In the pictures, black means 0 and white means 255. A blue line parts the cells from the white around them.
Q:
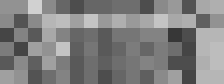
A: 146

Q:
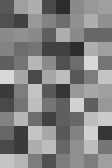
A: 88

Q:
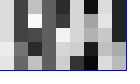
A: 220

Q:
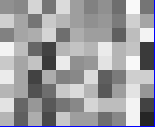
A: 144

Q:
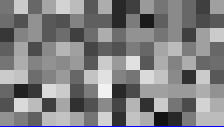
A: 117

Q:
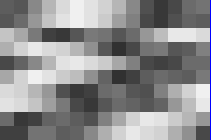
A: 93
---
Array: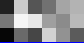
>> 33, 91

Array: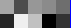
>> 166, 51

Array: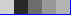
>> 208, 179

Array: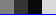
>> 128, 218

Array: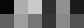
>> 6, 83

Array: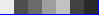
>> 236, 41

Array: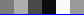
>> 124, 154

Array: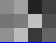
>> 138, 100

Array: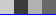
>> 204, 105
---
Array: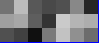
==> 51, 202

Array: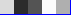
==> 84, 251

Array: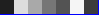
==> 118, 245

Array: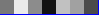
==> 18, 235

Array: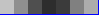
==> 45, 195

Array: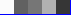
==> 118, 251

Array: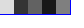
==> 98, 221

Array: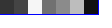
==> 113, 246

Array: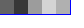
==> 156, 212

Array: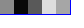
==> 89, 221
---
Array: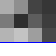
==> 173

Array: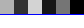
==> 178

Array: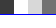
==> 59

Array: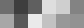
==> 110

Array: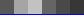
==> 87

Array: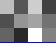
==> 190
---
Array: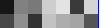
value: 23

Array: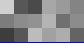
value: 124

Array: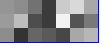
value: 155

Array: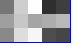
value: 159

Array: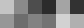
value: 196

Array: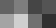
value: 99

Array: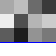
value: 237

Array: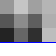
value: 86

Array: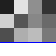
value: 208
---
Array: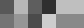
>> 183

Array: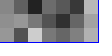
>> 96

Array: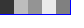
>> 189

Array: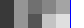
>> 149

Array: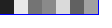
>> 233

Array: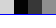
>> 3

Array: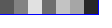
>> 130

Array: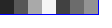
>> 87
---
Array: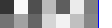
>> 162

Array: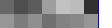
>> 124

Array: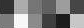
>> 247

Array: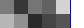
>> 145

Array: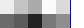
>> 92

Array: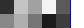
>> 174
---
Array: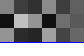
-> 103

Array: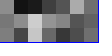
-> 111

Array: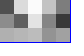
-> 161

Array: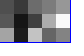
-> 131

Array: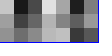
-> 87

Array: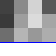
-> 173

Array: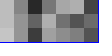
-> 83

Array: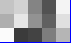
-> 181

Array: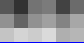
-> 182

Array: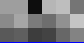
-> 131
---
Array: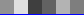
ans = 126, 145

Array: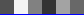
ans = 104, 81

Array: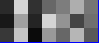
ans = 117, 56

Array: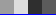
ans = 91, 157

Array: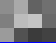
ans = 112, 155

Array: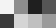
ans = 85, 58

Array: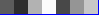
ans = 199, 92

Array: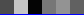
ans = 97, 76

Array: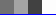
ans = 253, 113

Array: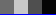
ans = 5, 108
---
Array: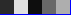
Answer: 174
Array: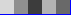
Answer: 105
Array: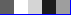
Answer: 158
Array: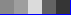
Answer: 53
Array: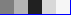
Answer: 246
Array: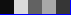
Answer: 54
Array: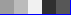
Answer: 87
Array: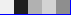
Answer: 142
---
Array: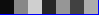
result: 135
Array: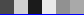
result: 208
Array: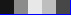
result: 139
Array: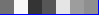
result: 248
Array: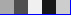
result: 79
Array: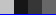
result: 22
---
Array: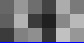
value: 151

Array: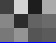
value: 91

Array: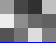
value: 126

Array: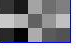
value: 82

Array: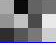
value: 206

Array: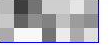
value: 222

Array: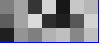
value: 191

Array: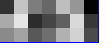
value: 75

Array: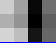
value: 103

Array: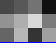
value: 160
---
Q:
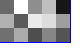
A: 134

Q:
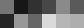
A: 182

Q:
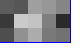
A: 121

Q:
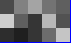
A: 108

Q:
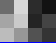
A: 82

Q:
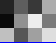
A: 160

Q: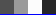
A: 252
